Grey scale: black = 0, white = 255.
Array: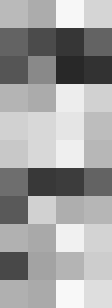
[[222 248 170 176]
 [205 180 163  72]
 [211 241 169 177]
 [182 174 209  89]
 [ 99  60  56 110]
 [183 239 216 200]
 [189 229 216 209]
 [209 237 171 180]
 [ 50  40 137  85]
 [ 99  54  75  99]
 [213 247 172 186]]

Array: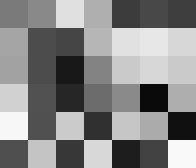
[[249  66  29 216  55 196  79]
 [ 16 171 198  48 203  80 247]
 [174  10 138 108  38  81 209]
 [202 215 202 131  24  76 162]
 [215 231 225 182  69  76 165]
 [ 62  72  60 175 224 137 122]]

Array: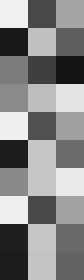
[[ 98 196  28]
 [105 198  31]
 [162  72 239]
 [234 198 137]
 [106 198  28]
 [160  81 239]
 [228 189 138]
 [ 19  63 124]
 [ 94 192  24]
 [165  72 240]]

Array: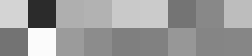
[[134 133 151 129 127 140 155 251 115]
 [189 136 116 203 201 178 175  43 212]]

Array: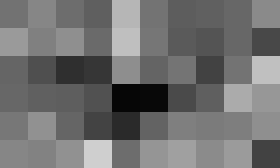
[[ 66 155 139 160 149 109 207 145 130 134]
 [143 126 123 127  99  42  67 101 145 119]
 [151 171  95  74   8   6  81  94  96 103]
 [192 115  66 116 100 142  54  47  79 101]
 [ 72 103  84  90 118 191 106 143 128 154]
 [138 103  96  93 115 182  95 109 134 114]]

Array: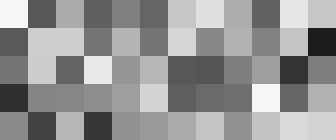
[[211 217 195 144 196 170 153 145  55 182  67 137]
 [178 101 246 111 106  94 212 159 142 134 133  48]
 [126  51 158 126  85  88 183 150 233 100 205 116]
 [ 28 196 130 177 136 213 116 181 116 206 207  89]
 [198 230  98 173 223 198 101 128  95 171  88 246]]
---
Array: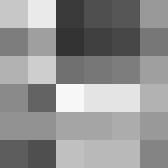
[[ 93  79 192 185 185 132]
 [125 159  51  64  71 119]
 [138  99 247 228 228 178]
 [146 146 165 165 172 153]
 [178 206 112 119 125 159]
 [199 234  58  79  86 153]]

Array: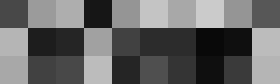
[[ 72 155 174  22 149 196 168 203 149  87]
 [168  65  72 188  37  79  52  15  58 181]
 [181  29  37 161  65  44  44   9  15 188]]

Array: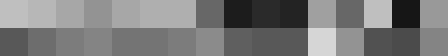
[[ 88 109 124 132 116 116 124 139  95  88  88 214 147  81  75 132]
 [191 183 167 147 167 175 175 103  28  42  35 160 103 191  22 153]]

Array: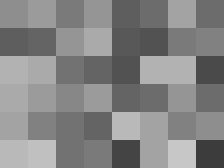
[[ 94 100 149 170  88  82 122 129]
 [142 155 122 149  94 108 163 108]
 [163 129 114 100 185 163 129 142]
 [170 155 135 155 100 108 149 108]
 [178 170 114 100  82 178 178  74]
 [185 192 114 122  68 163 199  60]]

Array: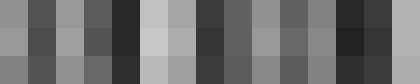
[[130  83 145 103  47 186 159  60  91 137  91 130  47  60 172]
 [145  83 153  91  40 193 166  60  97 145  97 130  40  60 179]
 [153  76 159  83  40 199 172  53  97 153 103 137  33  53 179]]

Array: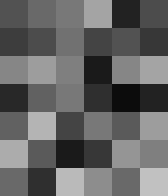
[[ 40  97 120  47  12  34]
 [ 61  76 113  68  82  55]
 [ 82 105 120 164  34  76]
 [ 97 180  68 120  90 157]
 [105  47 186 141 105 193]
 [134 157 127  26 134 164]
 [172  90  26  55 149 127]]
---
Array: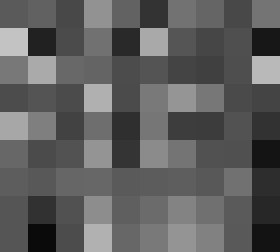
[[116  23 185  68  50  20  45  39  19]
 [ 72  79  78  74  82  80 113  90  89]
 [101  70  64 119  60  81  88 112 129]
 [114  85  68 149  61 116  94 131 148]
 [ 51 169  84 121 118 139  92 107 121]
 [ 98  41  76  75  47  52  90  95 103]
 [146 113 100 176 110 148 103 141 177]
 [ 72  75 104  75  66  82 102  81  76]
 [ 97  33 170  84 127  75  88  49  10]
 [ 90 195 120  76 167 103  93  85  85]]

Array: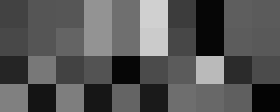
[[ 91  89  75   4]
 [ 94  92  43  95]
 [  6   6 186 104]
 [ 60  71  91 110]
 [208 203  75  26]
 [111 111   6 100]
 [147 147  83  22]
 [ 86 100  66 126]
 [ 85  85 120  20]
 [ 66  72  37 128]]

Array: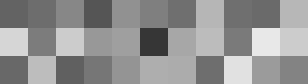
[[183 204 131]
 [106 232 155]
 [111 122 225]
 [182 188 110]
 [111 167 172]
 [127  54 174]
 [145 159 148]
 [ 85 152 118]
 [135 204  96]
 [109 124 189]
 [ 99 214 104]]

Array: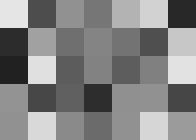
[[ 40 199 226  70 155]
 [210  79 128 145 214]
 [179 115  93 144 145]
 [118 132 130  45 107]
 [145 111  92  96 138]
 [ 77 161 224  71 217]
 [229  44  33 147 145]]

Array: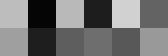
[[ 99 153]
 [209  88]
 [ 29 110]
 [185  94]
 [  5  30]
 [189 159]]

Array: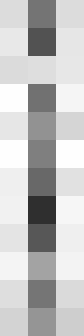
[[220 230 231 245 213 254 225 246 239 243 218 206]
 [116  82 222 113 146 127 104  47  87 163 117 149]
 [220 232 219 254 230 254 239 241 228 244 222 211]]
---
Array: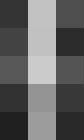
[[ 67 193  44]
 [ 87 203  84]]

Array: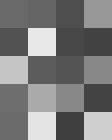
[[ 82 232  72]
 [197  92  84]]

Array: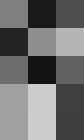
[[ 35 143 181]
 [108  18  98]]

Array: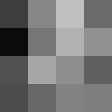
[[ 12 118 177]
 [ 80 166 142]]

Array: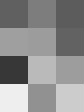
[[159 156  98]
 [ 55 186 157]]

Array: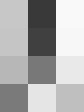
[[197  64 247]
 [183 120 233]]
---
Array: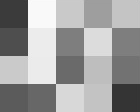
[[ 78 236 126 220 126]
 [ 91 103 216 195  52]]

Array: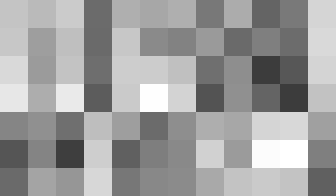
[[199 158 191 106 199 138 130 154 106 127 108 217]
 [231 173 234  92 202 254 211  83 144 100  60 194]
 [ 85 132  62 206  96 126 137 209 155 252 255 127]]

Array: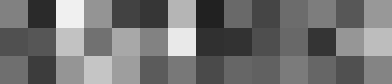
[[ 80  86 194 113 168 130 233  48  50  78 104  52 150 189]]

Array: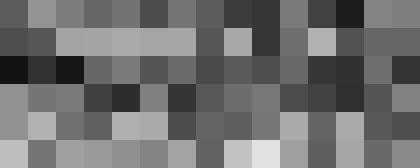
[[ 78  87 163 164 169 165 166  86 168  54 110 177  82 102 102]
 [145 117 122  64  45 128  53  88 109 120  76  66  48  85 129]
 [189 117 160 153 143 132 163  98 193 225 159  95 166 105 138]]

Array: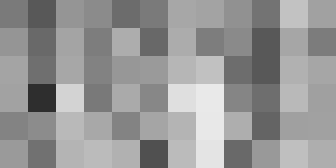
[[149 105 164 125 173 104 172 125 138  88 166 124]
 [162  46 211 121 170 135 223 233 133 110 185 160]
 [154 113 180 187 177  80 187 228 105 153 191 174]]

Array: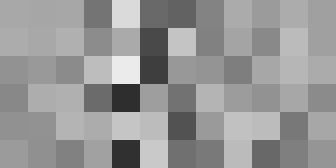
[[172 168 176 140 170  73 196 129 164 137 187 160]
 [136 173 176 107  46 158 114 180 156 146 167 139]
 [155 144 129 161  48 201 112 121 187 104 127 149]]
